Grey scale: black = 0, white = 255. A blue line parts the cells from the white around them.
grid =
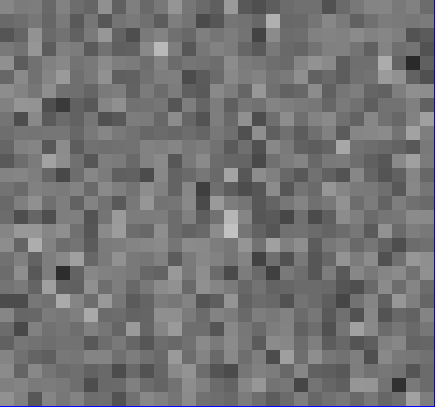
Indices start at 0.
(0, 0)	134
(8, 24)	112
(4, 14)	114
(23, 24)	117
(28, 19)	92
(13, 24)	133
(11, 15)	108
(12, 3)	102
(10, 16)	90
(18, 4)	137
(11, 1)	109
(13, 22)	106
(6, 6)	101
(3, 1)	114
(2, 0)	85
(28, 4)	119
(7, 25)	113
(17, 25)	105
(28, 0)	145
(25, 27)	137
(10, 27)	105
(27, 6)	77
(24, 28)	135
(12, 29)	134
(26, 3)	117
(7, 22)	119
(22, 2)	103
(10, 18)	81
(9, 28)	115
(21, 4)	170
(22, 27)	83
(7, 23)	102
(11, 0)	89
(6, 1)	131
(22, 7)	107
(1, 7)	87
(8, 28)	103
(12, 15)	105
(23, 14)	110
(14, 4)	126

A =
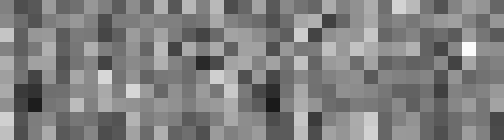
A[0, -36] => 129
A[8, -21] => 127
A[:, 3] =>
[156, 125, 153, 176, 162, 148, 111, 117, 136, 171]
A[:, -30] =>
[151, 130, 121, 175, 133, 139, 137, 129, 114, 134]
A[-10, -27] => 141
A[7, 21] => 173
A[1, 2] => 83
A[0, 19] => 89
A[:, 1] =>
[78, 109, 96, 95, 110, 115, 58, 66, 84, 78]
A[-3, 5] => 188
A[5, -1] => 121
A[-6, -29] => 67
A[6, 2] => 50
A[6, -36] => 170
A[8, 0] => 208
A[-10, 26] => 173
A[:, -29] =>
[127, 78, 70, 127, 67, 215, 169, 173, 90, 77]
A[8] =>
[208, 84, 125, 136, 100, 119, 114, 90, 83, 179, 126, 136, 127, 91, 104, 127, 168, 141, 135, 76, 91, 198, 59, 129, 144, 171, 203, 102, 129, 147, 103, 89, 108, 125, 118, 72]
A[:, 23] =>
[172, 65, 143, 191, 154, 130, 106, 109, 129, 162]
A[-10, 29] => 185
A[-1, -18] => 155
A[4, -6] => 101
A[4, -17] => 162
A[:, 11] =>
[177, 127, 163, 186, 176, 120, 103, 152, 136, 175]
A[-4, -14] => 113
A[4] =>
[175, 110, 161, 162, 82, 116, 133, 67, 122, 138, 128, 176, 131, 109, 41, 75, 163, 170, 130, 162, 116, 193, 100, 154, 160, 108, 163, 97, 110, 97, 101, 136, 67, 166, 118, 129]
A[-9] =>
[137, 109, 83, 125, 136, 152, 130, 78, 124, 125, 138, 127, 128, 113, 119, 168, 130, 118, 108, 80, 111, 166, 176, 65, 102, 144, 167, 120, 133, 119, 136, 152, 160, 130, 103, 150]
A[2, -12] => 154
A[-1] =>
[191, 78, 126, 171, 89, 104, 134, 77, 87, 162, 107, 175, 99, 111, 80, 155, 128, 140, 155, 90, 91, 188, 77, 162, 149, 170, 210, 102, 153, 152, 103, 79, 108, 158, 129, 75]
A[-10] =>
[129, 78, 88, 156, 101, 112, 151, 127, 92, 141, 99, 177, 87, 184, 129, 185, 77, 102, 163, 89, 137, 115, 102, 172, 129, 145, 173, 111, 211, 185, 117, 83, 131, 161, 148, 102]
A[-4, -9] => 119
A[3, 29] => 178
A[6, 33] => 122
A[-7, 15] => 170
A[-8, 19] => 116
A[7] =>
[143, 66, 29, 117, 122, 188, 129, 173, 149, 146, 134, 152, 145, 127, 147, 154, 173, 113, 92, 26, 131, 173, 148, 109, 103, 124, 121, 113, 138, 95, 125, 95, 135, 156, 118, 163]

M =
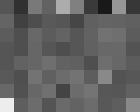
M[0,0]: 86
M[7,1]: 94
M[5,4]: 108
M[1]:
[100, 65, 78, 89, 86, 70, 96, 100, 99, 96]
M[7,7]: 88
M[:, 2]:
[121, 78, 104, 102, 102, 115, 103, 108]
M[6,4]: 68
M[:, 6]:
[58, 96, 98, 97, 79, 93, 116, 108]
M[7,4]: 106
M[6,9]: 97
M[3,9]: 83
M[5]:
[89, 79, 115, 96, 108, 115, 93, 137, 83, 87]
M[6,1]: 81
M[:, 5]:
[128, 70, 86, 86, 96, 115, 108, 99]
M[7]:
[237, 94, 108, 84, 106, 99, 108, 88, 94, 136]
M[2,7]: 114
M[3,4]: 78
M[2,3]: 92

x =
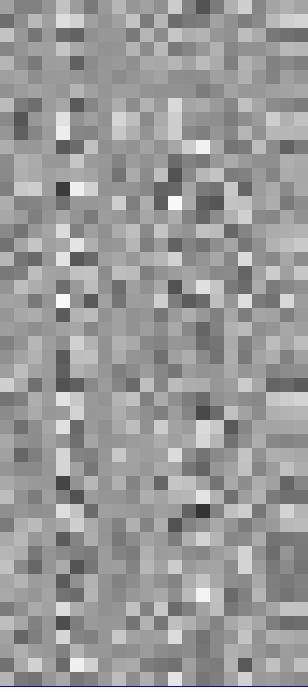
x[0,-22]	161
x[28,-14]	180
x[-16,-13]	161
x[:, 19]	[164, 185, 120, 156, 130, 131, 159, 140, 205, 182, 139, 143, 132, 170, 174, 134, 171, 177, 136, 204, 123, 114, 162, 149, 188, 174, 131, 101, 197, 175, 164, 136, 175, 156, 161, 122, 159, 154, 115, 109, 121, 126, 127, 164, 126, 176, 137, 192, 156]
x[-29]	[147, 189, 173, 163, 109, 154, 188, 146, 109, 160, 145, 169, 82, 168, 225, 197, 122, 107, 170, 123, 135, 144]
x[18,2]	104
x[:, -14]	[182, 160, 151, 148, 153, 140, 158, 173, 213, 199, 154, 131, 115, 148, 206, 152, 171, 151, 167, 190, 109, 117, 161, 161, 178, 171, 126, 133, 180, 173, 168, 149, 200, 161, 176, 148, 157, 130, 120, 131, 158, 130, 136, 148, 152, 199, 140, 167, 188]
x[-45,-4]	163
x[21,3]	149
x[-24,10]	146
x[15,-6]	177
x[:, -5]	[207, 125, 189, 145, 178, 176, 151, 192, 142, 181, 123, 154, 129, 101, 192, 208, 132, 118, 219, 100, 107, 221, 125, 186, 127, 121, 149, 203, 140, 162, 134, 144, 195, 193, 141, 158, 206, 123, 139, 210, 212, 138, 128, 133, 183, 196, 168, 89, 209]
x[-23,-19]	155
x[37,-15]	149
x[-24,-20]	177
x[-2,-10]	113
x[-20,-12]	143
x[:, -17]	[156, 209, 98, 168, 97, 150, 180, 89, 145, 134, 108, 198, 170, 240, 151, 148, 128, 228, 88, 193, 154, 145, 179, 167, 209, 190, 177, 96, 199, 210, 104, 111, 131, 160, 147, 82, 195, 207, 132, 128, 84, 144, 108, 171, 126, 132, 179, 240, 119]
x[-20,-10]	157
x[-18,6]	165
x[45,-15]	150
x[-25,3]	158
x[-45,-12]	169
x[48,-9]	154
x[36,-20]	143
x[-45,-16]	140
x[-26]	[158, 152, 142, 150, 161, 167, 135, 153, 161, 146, 158, 141, 169, 136, 101, 130, 176, 186, 142, 149, 167, 158]
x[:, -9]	[130, 121, 174, 133, 162, 141, 145, 165, 152, 136, 204, 130, 138, 164, 169, 131, 147, 131, 136, 164, 168, 92, 173, 136, 148, 173, 156, 173, 125, 133, 156, 171, 142, 119, 192, 182, 98, 131, 175, 140, 153, 173, 186, 129, 176, 141, 141, 159, 154]
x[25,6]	191
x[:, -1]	[164, 212, 107, 182, 127, 149, 168, 124, 193, 180, 123, 169, 167, 168, 141, 146, 179, 201, 140, 198, 144, 157, 153, 158, 188, 161, 142, 91, 211, 181, 167, 136, 167, 173, 133, 113, 180, 187, 122, 121, 117, 130, 127, 194, 110, 167, 152, 191, 139]
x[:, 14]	[83, 124, 179, 151, 187, 142, 124, 170, 144, 127, 241, 120, 183, 122, 94, 103, 192, 116, 148, 153, 225, 107, 152, 101, 109, 138, 147, 172, 107, 73, 218, 214, 115, 100, 162, 227, 52, 144, 211, 134, 163, 196, 243, 163, 154, 115, 118, 127, 118]
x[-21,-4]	136
